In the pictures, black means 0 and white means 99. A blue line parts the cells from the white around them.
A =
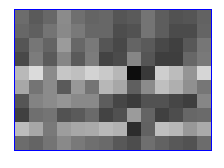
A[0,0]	42
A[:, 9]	[45, 45, 35, 33, 22, 54, 32, 39, 38, 43]
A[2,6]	33
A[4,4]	74
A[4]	[72, 85, 54, 77, 74, 82, 78, 71, 5, 22, 80, 73, 58, 83]
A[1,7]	30
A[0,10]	36
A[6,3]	58
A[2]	[33, 46, 39, 60, 40, 47, 33, 28, 39, 35, 28, 25, 34, 46]
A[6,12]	24
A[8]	[73, 65, 47, 61, 65, 66, 72, 69, 17, 38, 74, 71, 59, 66]
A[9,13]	42
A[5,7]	65
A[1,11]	29
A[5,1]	45
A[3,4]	35
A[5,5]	45
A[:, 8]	[35, 32, 39, 52, 5, 37, 23, 60, 17, 30]
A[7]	[25, 43, 45, 32, 35, 41, 26, 31, 60, 39, 25, 30, 40, 41]
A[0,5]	39
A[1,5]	40
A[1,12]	29
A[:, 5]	[39, 40, 47, 48, 82, 45, 53, 41, 66, 43]
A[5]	[65, 45, 54, 35, 59, 45, 71, 65, 37, 54, 74, 68, 56, 46]
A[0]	[42, 35, 40, 54, 43, 39, 40, 33, 35, 45, 36, 32, 33, 38]

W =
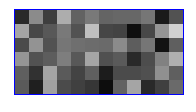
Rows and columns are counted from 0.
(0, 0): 16
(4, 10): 56
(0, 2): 24
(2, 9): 46
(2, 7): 54
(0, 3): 67
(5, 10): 25
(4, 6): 11
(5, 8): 64
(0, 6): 39
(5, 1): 12
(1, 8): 6
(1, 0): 64
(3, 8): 16
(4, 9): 31
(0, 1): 54
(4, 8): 29
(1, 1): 28
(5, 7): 38
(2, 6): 41

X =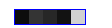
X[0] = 5
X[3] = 7
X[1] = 20
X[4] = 81

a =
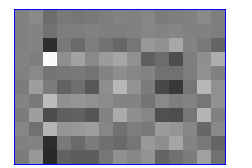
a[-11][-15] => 50
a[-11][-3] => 50
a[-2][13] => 47
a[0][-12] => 47
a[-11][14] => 49
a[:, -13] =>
[42, 44, 18, 97, 45, 48, 73, 30, 70, 17, 16]
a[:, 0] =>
[50, 50, 50, 51, 50, 48, 51, 48, 52, 50, 48]
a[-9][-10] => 49
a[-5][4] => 58
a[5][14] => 56
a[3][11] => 30
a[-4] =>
[48, 61, 30, 37, 38, 33, 51, 66, 55, 52, 31, 30, 46, 70, 50]
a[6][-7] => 51
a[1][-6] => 52
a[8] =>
[52, 44, 70, 58, 59, 61, 52, 44, 49, 47, 60, 58, 52, 40, 53]
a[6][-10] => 56
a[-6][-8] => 71
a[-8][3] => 55
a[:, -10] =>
[47, 50, 49, 53, 45, 34, 56, 33, 61, 48, 36]
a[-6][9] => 48
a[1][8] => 50
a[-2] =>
[50, 51, 17, 47, 41, 48, 43, 41, 46, 59, 55, 64, 51, 47, 39]
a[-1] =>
[48, 59, 16, 38, 36, 36, 46, 56, 52, 57, 39, 44, 48, 62, 44]
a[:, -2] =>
[53, 50, 47, 55, 56, 71, 46, 70, 40, 47, 62]
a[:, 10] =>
[48, 51, 56, 42, 44, 28, 53, 31, 60, 55, 39]
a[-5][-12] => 56
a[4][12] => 49
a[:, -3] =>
[50, 50, 51, 49, 49, 46, 51, 46, 52, 51, 48]

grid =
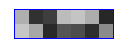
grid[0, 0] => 68
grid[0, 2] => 24
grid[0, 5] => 67
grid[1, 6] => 54

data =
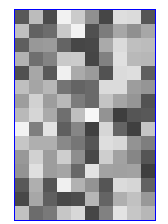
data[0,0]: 34
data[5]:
[74, 64, 71, 45, 39, 41, 85, 85, 61, 58]
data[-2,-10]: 28
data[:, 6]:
[27, 48, 66, 50, 32, 85, 76, 57, 83, 86, 80, 63, 33, 39, 50]
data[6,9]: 32
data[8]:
[94, 49, 88, 37, 52, 25, 83, 39, 25, 77]
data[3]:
[69, 43, 51, 78, 79, 27, 50, 87, 72, 71]
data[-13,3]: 39
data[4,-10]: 31
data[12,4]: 69
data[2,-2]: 74
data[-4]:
[57, 87, 61, 64, 40, 88, 63, 62, 63, 24]
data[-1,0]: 75
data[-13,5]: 28
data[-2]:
[28, 65, 37, 28, 30, 71, 39, 68, 75, 59]
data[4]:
[31, 65, 34, 93, 66, 60, 32, 85, 86, 37]
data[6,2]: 61
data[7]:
[72, 83, 66, 43, 74, 96, 57, 24, 33, 34]
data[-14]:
[74, 38, 42, 78, 94, 31, 48, 65, 56, 65]
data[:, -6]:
[79, 94, 27, 79, 66, 39, 48, 74, 52, 46, 55, 40, 69, 30, 84]
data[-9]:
[61, 81, 61, 72, 48, 41, 76, 64, 58, 32]
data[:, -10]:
[34, 74, 37, 69, 31, 74, 61, 72, 94, 77, 59, 57, 34, 28, 75]
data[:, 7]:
[86, 65, 85, 87, 85, 85, 64, 24, 39, 84, 63, 62, 85, 68, 88]
